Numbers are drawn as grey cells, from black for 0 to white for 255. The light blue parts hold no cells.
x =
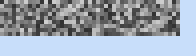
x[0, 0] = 53
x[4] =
[155, 88, 98, 76, 189, 158, 71, 61, 84, 178, 75, 155, 60, 106, 154, 155, 62, 118, 157, 64, 140, 127, 149, 67, 141, 62, 103, 53, 153, 201, 116, 74, 189, 87, 67, 92, 78, 83, 64, 74, 166, 163, 164, 58, 90]
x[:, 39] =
[197, 64, 107, 197, 74, 200, 167, 142, 144]
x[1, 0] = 186
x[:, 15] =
[119, 82, 161, 195, 155, 50, 52, 135, 85]
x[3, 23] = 82
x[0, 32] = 156
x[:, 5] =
[146, 156, 85, 137, 158, 117, 70, 202, 173]
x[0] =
[53, 185, 115, 129, 187, 146, 204, 126, 133, 142, 53, 206, 52, 203, 191, 119, 108, 63, 146, 156, 200, 84, 197, 72, 172, 110, 66, 104, 112, 183, 91, 104, 156, 107, 165, 140, 75, 110, 94, 197, 205, 139, 195, 57, 139]
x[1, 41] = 139
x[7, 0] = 180
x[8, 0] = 150
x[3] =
[92, 68, 134, 70, 111, 137, 99, 181, 123, 143, 70, 85, 173, 56, 161, 195, 179, 150, 102, 155, 167, 196, 50, 82, 127, 118, 104, 49, 55, 165, 55, 184, 179, 69, 124, 188, 159, 142, 50, 197, 133, 121, 63, 190, 69]
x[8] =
[150, 125, 77, 140, 66, 173, 106, 152, 79, 61, 178, 150, 79, 144, 173, 85, 167, 53, 146, 70, 85, 95, 68, 191, 144, 116, 61, 78, 84, 81, 105, 148, 186, 151, 83, 69, 81, 90, 133, 144, 145, 174, 120, 182, 63]
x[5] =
[157, 122, 167, 70, 135, 117, 128, 112, 166, 63, 52, 206, 179, 68, 85, 50, 195, 190, 194, 78, 188, 112, 125, 113, 135, 91, 92, 122, 60, 101, 198, 85, 98, 72, 131, 177, 134, 86, 186, 200, 178, 151, 52, 77, 203]
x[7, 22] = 53
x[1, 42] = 185
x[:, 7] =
[126, 57, 101, 181, 61, 112, 108, 193, 152]
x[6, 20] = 82
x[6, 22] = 98
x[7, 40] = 71
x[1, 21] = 59
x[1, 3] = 50
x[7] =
[180, 143, 145, 143, 136, 202, 73, 193, 130, 60, 76, 83, 108, 53, 106, 135, 137, 55, 69, 174, 105, 49, 53, 188, 184, 118, 82, 94, 85, 139, 182, 153, 142, 182, 106, 181, 196, 147, 179, 142, 71, 84, 63, 92, 84]
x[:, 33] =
[107, 161, 74, 69, 87, 72, 93, 182, 151]
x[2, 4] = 175
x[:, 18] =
[146, 139, 205, 102, 157, 194, 171, 69, 146]

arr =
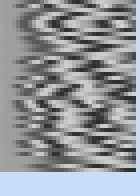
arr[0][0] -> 163
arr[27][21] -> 165
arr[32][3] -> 158
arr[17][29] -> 184
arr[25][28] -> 166
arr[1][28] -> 133
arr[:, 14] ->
[197, 165, 96, 197, 79, 65, 53, 122, 152, 144, 198, 126, 171, 91, 182, 121, 168, 205, 120, 88, 99, 182, 107, 55, 88, 187, 202, 65, 171, 82, 151, 175, 115, 196, 152, 129, 45, 87, 53, 90, 98, 159, 87]
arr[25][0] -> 163
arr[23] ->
[163, 158, 158, 152, 133, 106, 89, 95, 126, 171, 202, 197, 156, 99, 55, 47, 77, 127, 174, 198, 199, 187, 176, 169, 160, 140, 106, 70, 49, 60, 101, 155, 198, 211]
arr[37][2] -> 158
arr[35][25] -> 122
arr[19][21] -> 154
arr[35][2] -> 157
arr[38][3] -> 148
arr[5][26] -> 66
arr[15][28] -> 199
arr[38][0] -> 162
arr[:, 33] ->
[108, 165, 113, 109, 180, 100, 113, 87, 198, 55, 168, 196, 185, 71, 70, 136, 187, 158, 189, 107, 127, 78, 118, 211, 51, 63, 147, 100, 185, 102, 198, 169, 179, 105, 197, 142, 166, 48, 115, 63, 116, 193, 46]
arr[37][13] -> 89
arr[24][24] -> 194
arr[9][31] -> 68
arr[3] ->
[162, 159, 159, 158, 151, 135, 114, 96, 87, 96, 121, 156, 188, 204, 197, 167, 123, 80, 51, 46, 65, 102, 143, 177, 197, 201, 195, 185, 176, 171, 165, 155, 135, 109]
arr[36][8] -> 146
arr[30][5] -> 152
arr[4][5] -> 113
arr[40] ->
[163, 160, 158, 158, 159, 158, 158, 155, 151, 145, 137, 127, 117, 106, 98, 91, 87, 88, 93, 102, 115, 131, 147, 165, 181, 194, 201, 205, 202, 192, 178, 160, 138, 116]
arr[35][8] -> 196
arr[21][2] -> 151
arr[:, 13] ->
[204, 101, 89, 204, 133, 45, 49, 171, 124, 187, 177, 105, 142, 99, 203, 63, 139, 191, 101, 48, 89, 200, 159, 99, 88, 201, 177, 45, 142, 46, 124, 113, 98, 204, 124, 68, 66, 89, 50, 97, 106, 131, 89]
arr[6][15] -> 99
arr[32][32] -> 157
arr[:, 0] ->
[163, 162, 163, 162, 163, 162, 163, 163, 163, 163, 163, 162, 163, 163, 163, 162, 163, 163, 163, 162, 163, 163, 163, 163, 163, 163, 163, 163, 162, 163, 162, 162, 162, 162, 162, 162, 163, 163, 162, 163, 163, 163, 163]
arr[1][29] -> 102
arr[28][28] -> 174
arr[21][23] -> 144
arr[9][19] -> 105

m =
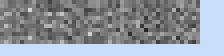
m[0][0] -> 146
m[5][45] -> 131
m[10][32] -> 117
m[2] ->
[125, 113, 118, 139, 107, 148, 120, 213, 129, 123, 94, 118, 73, 84, 94, 109, 62, 85, 139, 143, 133, 67, 72, 92, 130, 93, 106, 132, 96, 134, 159, 152, 137, 74, 120, 109, 127, 96, 85, 137, 114, 90, 92, 175, 59, 135, 99, 129, 124, 155]
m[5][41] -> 110
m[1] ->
[153, 135, 107, 111, 134, 121, 117, 126, 135, 79, 131, 105, 91, 106, 90, 110, 137, 141, 133, 114, 106, 117, 140, 137, 149, 122, 124, 86, 124, 70, 148, 124, 118, 105, 118, 137, 80, 95, 114, 83, 110, 109, 119, 99, 142, 164, 118, 139, 149, 97]
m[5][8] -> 128
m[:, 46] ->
[126, 118, 99, 155, 112, 100, 134, 95, 155, 121, 155]
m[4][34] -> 125
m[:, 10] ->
[110, 131, 94, 120, 119, 152, 106, 114, 128, 97, 140]
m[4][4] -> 131
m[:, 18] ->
[92, 133, 139, 104, 104, 80, 88, 104, 100, 131, 107]
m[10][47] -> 88
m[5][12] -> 106
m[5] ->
[117, 119, 110, 104, 116, 154, 131, 123, 128, 89, 152, 126, 106, 157, 125, 130, 71, 152, 80, 137, 103, 151, 101, 144, 124, 109, 132, 90, 131, 128, 141, 130, 132, 146, 173, 131, 86, 98, 136, 149, 85, 110, 122, 130, 83, 131, 100, 101, 98, 101]
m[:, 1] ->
[137, 135, 113, 173, 126, 119, 189, 127, 123, 122, 173]
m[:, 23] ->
[141, 137, 92, 108, 149, 144, 94, 145, 109, 97, 98]
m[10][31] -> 106
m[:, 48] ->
[149, 149, 124, 84, 162, 98, 67, 175, 140, 126, 67]
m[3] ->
[113, 173, 167, 105, 154, 81, 84, 118, 113, 138, 120, 156, 184, 104, 162, 195, 140, 118, 104, 134, 128, 80, 114, 108, 108, 105, 136, 174, 123, 120, 121, 88, 123, 108, 140, 96, 128, 105, 143, 65, 112, 110, 135, 97, 118, 83, 155, 107, 84, 109]
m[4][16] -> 143
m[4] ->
[161, 126, 112, 111, 131, 134, 95, 116, 139, 110, 119, 125, 98, 102, 111, 118, 143, 126, 104, 89, 130, 120, 141, 149, 169, 135, 118, 79, 129, 94, 147, 122, 93, 105, 125, 136, 58, 135, 102, 85, 124, 96, 141, 96, 121, 172, 112, 109, 162, 119]
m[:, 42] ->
[125, 119, 92, 135, 141, 122, 116, 121, 135, 94, 124]
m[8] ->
[95, 123, 122, 83, 93, 106, 87, 129, 131, 82, 128, 125, 92, 99, 104, 103, 92, 144, 100, 82, 118, 126, 208, 109, 89, 125, 118, 128, 143, 157, 116, 138, 47, 127, 115, 119, 135, 168, 124, 123, 163, 139, 135, 127, 128, 102, 155, 150, 140, 139]
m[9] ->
[125, 122, 146, 123, 127, 145, 135, 196, 135, 118, 97, 119, 82, 97, 122, 133, 89, 62, 131, 146, 132, 95, 115, 97, 102, 94, 108, 146, 118, 139, 129, 140, 121, 75, 97, 121, 130, 100, 94, 147, 107, 84, 94, 169, 54, 126, 121, 156, 126, 145]
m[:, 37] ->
[116, 95, 96, 105, 135, 98, 138, 110, 168, 100, 114]
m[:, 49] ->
[90, 97, 155, 109, 119, 101, 126, 115, 139, 145, 131]

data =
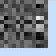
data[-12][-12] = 110
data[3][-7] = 97
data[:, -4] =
[91, 102, 73, 66, 91, 120, 77, 120, 85, 71, 77, 85]
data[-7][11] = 138
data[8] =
[30, 135, 100, 103, 34, 121, 18, 39, 85, 14, 39, 125]
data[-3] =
[46, 130, 88, 112, 51, 118, 51, 56, 71, 9, 18, 101]
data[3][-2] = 71
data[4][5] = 51
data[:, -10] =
[102, 90, 92, 89, 69, 112, 50, 93, 100, 88, 102, 94]
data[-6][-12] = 149
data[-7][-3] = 37
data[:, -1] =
[91, 111, 95, 66, 66, 138, 70, 100, 125, 101, 67, 72]
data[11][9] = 34
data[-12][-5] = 111
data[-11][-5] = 66
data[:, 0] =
[110, 53, 69, 91, 147, 37, 149, 120, 30, 46, 109, 92]
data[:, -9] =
[71, 60, 121, 114, 84, 99, 70, 59, 103, 112, 104, 70]
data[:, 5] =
[69, 100, 111, 97, 51, 116, 38, 67, 121, 118, 80, 84]
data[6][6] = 132
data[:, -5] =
[111, 66, 69, 93, 140, 21, 142, 112, 39, 56, 115, 102]
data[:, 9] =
[143, 1, 87, 87, 231, 37, 192, 169, 14, 9, 97, 34]
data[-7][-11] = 105
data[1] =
[53, 135, 90, 60, 70, 100, 71, 66, 102, 1, 42, 111]

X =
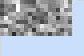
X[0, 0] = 122
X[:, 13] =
[134, 134, 121, 142, 174, 156, 142, 198, 143]
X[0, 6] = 103
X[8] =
[151, 180, 136, 41, 142, 107, 167, 215, 148, 112, 101, 143, 72, 143, 112, 133, 189, 119]
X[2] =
[100, 141, 118, 123, 251, 154, 165, 172, 175, 101, 136, 171, 122, 121, 74, 212, 134, 147]
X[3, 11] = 89
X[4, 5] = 142
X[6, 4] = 197
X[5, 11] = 101
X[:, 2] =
[176, 138, 118, 179, 147, 213, 144, 126, 136]
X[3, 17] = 212
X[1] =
[75, 125, 138, 110, 252, 157, 147, 132, 113, 146, 179, 177, 123, 134, 142, 181, 227, 168]
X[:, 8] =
[82, 113, 175, 128, 70, 125, 139, 51, 148]
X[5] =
[179, 198, 213, 159, 85, 91, 86, 154, 125, 119, 71, 101, 161, 156, 135, 143, 161, 92]
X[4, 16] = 164
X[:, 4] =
[230, 252, 251, 163, 176, 85, 197, 124, 142]
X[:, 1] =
[161, 125, 141, 116, 243, 198, 80, 217, 180]
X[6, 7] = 102
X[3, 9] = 121
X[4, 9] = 98
